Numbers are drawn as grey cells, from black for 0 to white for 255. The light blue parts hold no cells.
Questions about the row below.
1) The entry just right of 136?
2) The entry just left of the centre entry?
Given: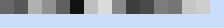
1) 61
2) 191

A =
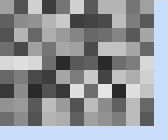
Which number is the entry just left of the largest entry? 110
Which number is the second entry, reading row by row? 82
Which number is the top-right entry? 160
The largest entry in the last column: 215
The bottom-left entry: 110
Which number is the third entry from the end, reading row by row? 125
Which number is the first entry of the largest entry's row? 56
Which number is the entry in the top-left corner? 160
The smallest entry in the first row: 62
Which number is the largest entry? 229
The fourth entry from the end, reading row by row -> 146
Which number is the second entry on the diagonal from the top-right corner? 125
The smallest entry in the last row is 82
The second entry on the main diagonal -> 140
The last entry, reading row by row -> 89
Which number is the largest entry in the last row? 188
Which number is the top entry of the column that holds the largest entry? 180
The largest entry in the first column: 215
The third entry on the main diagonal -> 103

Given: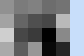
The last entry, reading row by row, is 37
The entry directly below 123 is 101
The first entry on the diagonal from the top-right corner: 115
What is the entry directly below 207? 170
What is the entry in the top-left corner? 145
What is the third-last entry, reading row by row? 151

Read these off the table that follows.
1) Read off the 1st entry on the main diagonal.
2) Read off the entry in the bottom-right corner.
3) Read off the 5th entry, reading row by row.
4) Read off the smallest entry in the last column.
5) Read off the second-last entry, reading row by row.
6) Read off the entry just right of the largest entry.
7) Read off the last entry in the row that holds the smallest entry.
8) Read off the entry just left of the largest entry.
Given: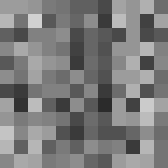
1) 156
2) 116
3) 116
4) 88
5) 163
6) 88
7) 163
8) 116

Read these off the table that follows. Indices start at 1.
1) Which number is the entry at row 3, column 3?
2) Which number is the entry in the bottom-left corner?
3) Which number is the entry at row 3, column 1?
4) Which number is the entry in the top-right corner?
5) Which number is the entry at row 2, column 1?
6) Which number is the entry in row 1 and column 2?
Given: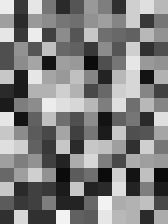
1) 236
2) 48
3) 230
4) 184
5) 159
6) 56

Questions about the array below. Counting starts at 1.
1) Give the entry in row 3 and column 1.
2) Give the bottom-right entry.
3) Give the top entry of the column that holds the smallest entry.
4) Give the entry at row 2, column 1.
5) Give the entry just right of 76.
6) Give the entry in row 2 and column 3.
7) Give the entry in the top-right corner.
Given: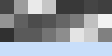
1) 48
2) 128
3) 69
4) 148
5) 84
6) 76
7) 63

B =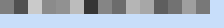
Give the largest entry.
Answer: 202
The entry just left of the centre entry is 53
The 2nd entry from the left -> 80
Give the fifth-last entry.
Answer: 167

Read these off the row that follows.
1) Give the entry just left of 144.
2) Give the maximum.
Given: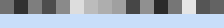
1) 70
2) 229

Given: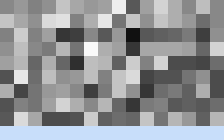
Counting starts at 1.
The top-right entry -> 136
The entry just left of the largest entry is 116
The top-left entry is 136
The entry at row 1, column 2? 152
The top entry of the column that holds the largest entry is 152
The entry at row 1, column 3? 129
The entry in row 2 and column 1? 196
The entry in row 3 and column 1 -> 129
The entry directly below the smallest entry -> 54
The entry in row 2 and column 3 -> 144
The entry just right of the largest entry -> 174
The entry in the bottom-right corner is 182
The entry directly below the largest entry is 190
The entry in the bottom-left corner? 88
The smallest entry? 17
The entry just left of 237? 160
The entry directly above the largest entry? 136
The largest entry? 249

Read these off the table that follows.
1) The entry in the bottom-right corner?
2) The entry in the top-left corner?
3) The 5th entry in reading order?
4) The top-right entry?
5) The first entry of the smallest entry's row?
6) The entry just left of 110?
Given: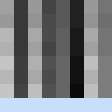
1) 124
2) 160
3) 89
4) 116
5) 197
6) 147

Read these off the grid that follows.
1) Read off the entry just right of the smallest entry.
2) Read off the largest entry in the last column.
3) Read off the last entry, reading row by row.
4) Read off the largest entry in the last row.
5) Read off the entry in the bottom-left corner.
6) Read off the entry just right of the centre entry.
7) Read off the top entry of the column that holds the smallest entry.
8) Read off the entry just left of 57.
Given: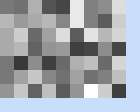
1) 141
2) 221
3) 63
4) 254
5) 148
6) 63
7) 113
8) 120

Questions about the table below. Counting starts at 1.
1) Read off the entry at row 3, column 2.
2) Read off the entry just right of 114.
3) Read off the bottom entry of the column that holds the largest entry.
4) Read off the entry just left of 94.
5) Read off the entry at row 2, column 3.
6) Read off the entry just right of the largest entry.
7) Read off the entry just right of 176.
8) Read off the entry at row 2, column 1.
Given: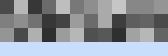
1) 74
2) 55
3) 47
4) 61
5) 114
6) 135
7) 47
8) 127
